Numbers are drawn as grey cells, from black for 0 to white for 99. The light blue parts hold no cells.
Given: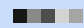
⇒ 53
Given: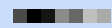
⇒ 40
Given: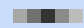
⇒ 54
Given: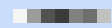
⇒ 50
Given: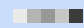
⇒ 70
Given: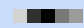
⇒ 47
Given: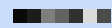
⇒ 29
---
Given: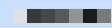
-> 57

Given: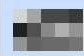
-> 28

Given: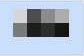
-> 30

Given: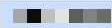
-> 36

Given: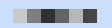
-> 39

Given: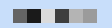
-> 24

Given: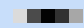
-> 1

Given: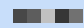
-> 75

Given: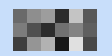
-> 17
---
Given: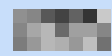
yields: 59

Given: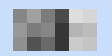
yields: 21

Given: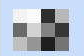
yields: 58

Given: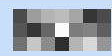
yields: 70

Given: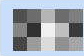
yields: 85

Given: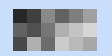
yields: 79
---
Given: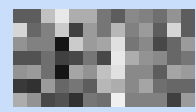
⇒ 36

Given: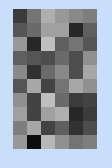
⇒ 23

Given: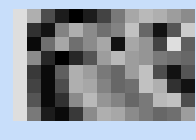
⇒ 86

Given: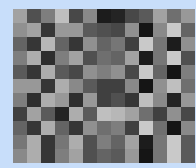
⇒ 63

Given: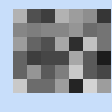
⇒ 69

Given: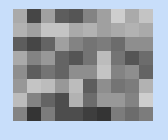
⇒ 66
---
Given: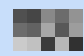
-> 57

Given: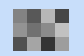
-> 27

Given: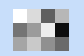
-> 71

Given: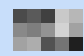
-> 71

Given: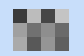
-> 76

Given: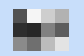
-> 69

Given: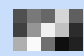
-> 37

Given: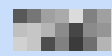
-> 62

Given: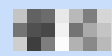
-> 83
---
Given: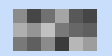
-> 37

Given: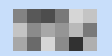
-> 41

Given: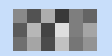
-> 64

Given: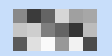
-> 87

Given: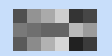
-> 54

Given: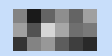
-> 51

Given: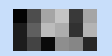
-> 26

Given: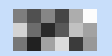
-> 13

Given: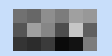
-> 17
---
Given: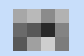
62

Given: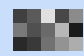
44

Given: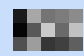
21

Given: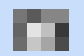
77

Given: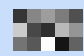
98

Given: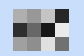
55

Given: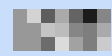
63
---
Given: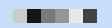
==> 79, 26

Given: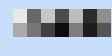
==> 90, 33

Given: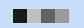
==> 10, 60

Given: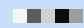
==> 95, 61

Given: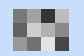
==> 47, 27

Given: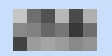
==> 77, 57
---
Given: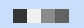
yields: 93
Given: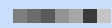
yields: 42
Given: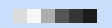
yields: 96
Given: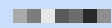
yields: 48
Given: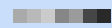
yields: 72
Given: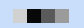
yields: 3
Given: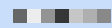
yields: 92
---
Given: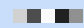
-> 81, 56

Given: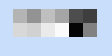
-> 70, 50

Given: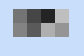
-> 45, 58

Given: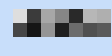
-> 86, 35

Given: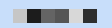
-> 77, 18

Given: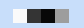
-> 97, 61

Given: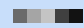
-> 41, 7
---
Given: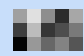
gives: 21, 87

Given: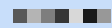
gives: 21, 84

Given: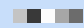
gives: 98, 98

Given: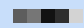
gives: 7, 82

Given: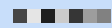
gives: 79, 89

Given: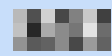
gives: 54, 88
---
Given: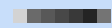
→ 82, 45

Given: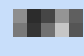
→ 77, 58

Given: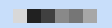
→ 84, 65

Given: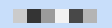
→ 94, 79

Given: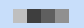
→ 74, 56

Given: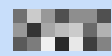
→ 93, 90

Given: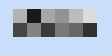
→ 85, 73
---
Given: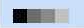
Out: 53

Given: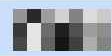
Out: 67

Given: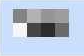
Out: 17

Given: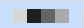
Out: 39

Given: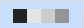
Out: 79

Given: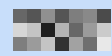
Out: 43
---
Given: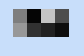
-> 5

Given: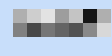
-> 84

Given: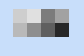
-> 15

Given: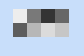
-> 77

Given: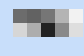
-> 86

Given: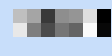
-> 3

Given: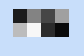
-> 4

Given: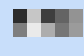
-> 60

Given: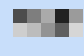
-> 83

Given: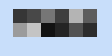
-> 17
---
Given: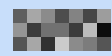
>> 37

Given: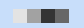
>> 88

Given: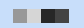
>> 59

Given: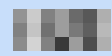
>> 57

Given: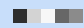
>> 18

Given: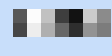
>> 34
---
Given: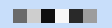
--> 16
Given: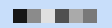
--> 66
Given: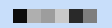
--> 16
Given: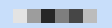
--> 27
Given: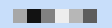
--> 71
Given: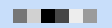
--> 92
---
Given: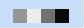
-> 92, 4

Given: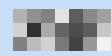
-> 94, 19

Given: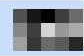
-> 82, 1

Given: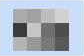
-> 81, 23

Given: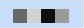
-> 81, 6

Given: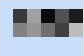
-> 73, 4

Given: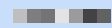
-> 88, 26

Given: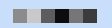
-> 78, 5
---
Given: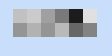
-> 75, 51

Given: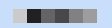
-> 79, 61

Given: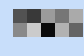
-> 32, 39

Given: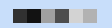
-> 19, 69

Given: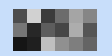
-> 30, 39

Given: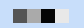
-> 33, 90

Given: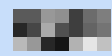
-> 35, 75

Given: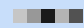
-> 77, 32
